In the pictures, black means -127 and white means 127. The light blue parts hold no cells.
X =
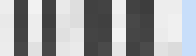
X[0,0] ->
109
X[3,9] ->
-61
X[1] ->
[105, -62, 109, -64, 99, 93, -61, -63, 107, -55, -62, 109, 112]
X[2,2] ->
109
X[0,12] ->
109
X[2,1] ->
-60
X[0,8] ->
111
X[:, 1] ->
[-61, -62, -60, -56]
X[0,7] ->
-60
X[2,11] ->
107
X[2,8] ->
114

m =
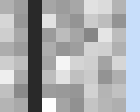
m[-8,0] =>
48
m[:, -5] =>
[28, 36, 60, 21, 117, 98, 25, 36]
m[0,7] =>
91
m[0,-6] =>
38
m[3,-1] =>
48
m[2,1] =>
40
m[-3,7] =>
19
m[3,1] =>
28
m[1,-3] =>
75
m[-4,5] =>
84
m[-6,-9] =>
78
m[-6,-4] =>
38
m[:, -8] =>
[29, 23, 40, 28, 62, 41, 10, 41]
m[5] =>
[110, 41, -86, 61, 98, 64, 74, 19, 47]
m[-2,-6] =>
28
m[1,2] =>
-86
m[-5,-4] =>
30
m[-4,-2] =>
35

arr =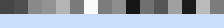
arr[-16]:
-58
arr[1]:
-49
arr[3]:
19
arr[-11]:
-5
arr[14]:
58
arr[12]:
32

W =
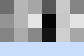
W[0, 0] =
-17
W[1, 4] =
72
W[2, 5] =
39
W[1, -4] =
101
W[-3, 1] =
54
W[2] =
[4, 43, 7, -108, 79, 39]

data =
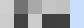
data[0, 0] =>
79
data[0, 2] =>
41
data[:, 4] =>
[65, -62]
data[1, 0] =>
76

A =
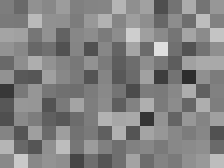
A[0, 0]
-2
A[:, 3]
[8, 17, 18, -15, 18, 32, -8, -44, -31, -20, 16, 19]
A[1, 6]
24
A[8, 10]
-74
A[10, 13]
11
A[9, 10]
36
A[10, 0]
53
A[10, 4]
61
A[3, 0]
19
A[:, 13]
[44, -17, 37, -45, 33, -82, 45, -25, 23, -3, 11, 16]
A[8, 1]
10
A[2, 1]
33
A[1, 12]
13
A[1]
[-5, -6, 58, 17, 16, -3, 24, 50, 5, 30, 14, -24, 13, -17, 61, 1]
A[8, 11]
19
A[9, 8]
48
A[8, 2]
-2
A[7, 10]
47
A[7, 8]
-33
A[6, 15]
1
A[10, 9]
1
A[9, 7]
-32
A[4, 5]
-7
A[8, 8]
38
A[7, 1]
23
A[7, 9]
2
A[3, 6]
-47
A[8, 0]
-48
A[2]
[36, 33, -9, 18, -29, 7, 13, -4, 13, 78, 31, 10, -10, 37, 11, 68]
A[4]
[-22, 14, 46, 18, 4, -7, 18, -4, -34, -18, 14, -7, -34, 33, 42, 41]
